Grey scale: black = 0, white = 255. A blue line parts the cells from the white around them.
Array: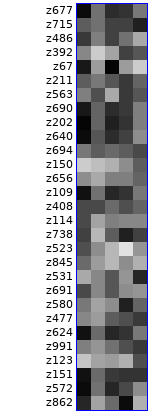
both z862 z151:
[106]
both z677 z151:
[51]
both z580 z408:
[100]
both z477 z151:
[57]
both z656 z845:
[141]
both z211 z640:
[86]

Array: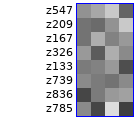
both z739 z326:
[138]
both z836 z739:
[123]
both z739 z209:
[115]
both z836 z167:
[153]
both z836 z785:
[70]
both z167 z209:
[115]

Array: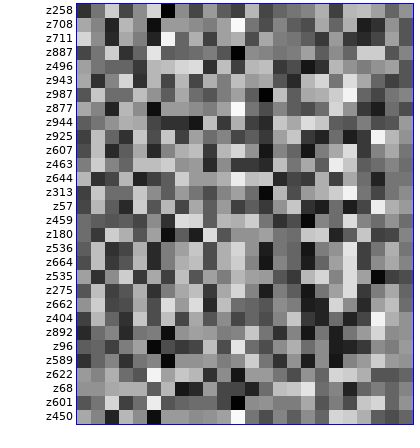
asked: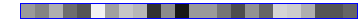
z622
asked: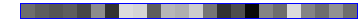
z459

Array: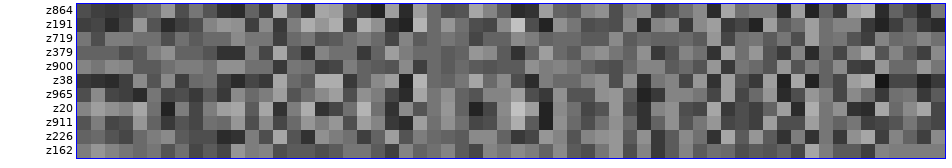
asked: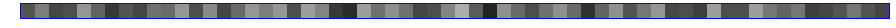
z911
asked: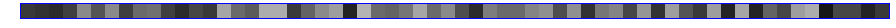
z38
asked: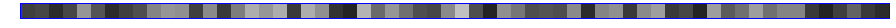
z191
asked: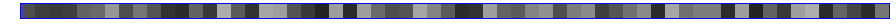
z864
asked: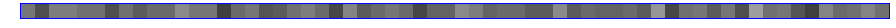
z719
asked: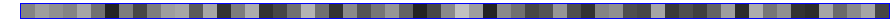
z20

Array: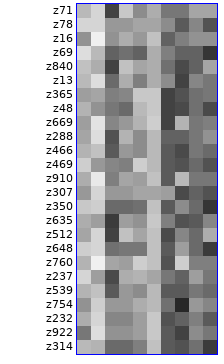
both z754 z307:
[152]
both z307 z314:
[82]
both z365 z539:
[119]

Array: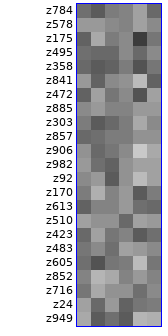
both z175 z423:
[118]
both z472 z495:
[138]
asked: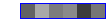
z175
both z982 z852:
[153]
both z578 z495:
[138]
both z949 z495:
[111]
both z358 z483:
[118]

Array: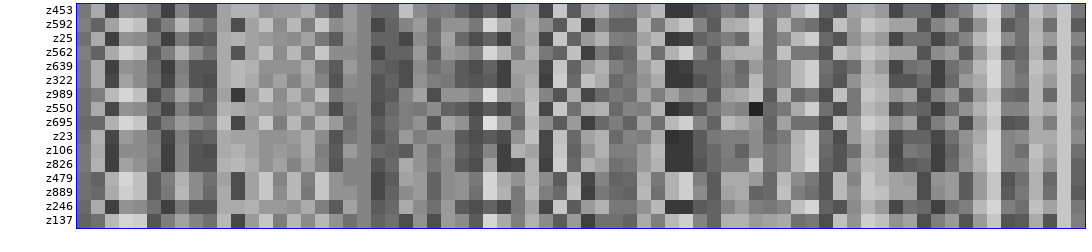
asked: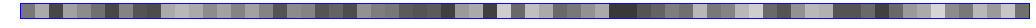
z322
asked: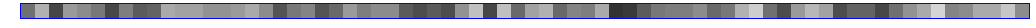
z23
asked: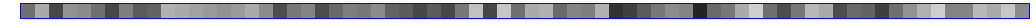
z550
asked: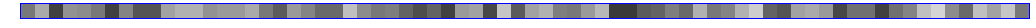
z453

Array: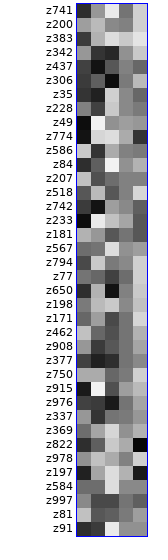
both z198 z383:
[201]
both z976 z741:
[116]
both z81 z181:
[87]
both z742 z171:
[158]

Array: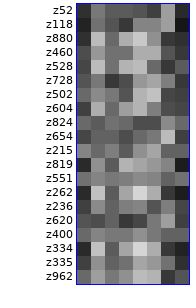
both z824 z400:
[105]
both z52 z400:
[120]
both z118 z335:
[113]

